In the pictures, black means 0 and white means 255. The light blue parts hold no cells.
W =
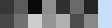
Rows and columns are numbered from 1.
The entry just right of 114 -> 205
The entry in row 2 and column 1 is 70
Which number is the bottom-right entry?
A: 136
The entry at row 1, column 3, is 9

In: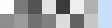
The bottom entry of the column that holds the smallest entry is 220
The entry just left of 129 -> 114
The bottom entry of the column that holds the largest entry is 142
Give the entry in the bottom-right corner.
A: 199

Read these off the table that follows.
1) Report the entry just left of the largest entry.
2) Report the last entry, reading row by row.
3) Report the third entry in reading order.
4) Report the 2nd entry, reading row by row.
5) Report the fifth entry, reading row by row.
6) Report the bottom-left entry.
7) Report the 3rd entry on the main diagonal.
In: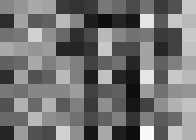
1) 14
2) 177
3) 169
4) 149
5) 58
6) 37
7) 208

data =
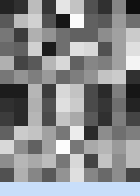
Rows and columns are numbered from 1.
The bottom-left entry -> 81
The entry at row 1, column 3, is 188
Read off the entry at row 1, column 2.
48
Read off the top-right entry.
15
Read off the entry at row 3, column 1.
119
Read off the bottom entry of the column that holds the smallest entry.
68
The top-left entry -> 35
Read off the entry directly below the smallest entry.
111
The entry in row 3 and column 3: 176
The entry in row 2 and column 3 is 209
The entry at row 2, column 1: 89
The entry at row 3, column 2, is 60

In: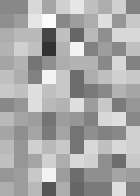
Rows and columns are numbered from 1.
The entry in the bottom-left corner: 173
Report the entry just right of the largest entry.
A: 136
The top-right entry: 129
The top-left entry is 136
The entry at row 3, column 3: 185
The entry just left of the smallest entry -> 192
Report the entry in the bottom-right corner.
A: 129
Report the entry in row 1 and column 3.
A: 216
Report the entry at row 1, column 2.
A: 136
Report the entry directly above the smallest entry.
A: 70
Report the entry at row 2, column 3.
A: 230
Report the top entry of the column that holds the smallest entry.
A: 165
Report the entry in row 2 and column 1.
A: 143
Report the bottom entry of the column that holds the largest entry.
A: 86
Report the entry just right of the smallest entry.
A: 179
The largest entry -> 251

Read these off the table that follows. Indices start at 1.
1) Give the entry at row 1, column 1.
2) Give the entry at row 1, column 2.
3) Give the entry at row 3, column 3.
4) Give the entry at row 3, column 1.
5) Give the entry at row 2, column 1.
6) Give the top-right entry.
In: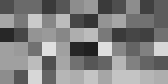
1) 78
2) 106
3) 148
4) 39
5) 166
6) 92

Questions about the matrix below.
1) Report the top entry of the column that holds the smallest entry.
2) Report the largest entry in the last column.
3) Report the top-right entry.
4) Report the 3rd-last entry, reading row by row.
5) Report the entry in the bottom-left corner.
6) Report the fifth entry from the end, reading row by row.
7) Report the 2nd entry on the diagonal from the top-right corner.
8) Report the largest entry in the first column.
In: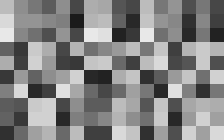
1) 71
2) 217
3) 71
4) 209
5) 48
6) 160
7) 135
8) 232

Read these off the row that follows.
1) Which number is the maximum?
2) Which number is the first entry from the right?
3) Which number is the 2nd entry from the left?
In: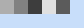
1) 224
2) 91
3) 129

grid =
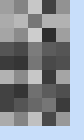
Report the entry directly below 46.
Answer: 92
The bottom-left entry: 171
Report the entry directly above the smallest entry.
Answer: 178
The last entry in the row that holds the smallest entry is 159
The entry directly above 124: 205
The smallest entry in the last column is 59
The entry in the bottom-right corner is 152
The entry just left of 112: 53
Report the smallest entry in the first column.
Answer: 59
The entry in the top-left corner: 159
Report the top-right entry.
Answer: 146
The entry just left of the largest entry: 139
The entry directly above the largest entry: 118
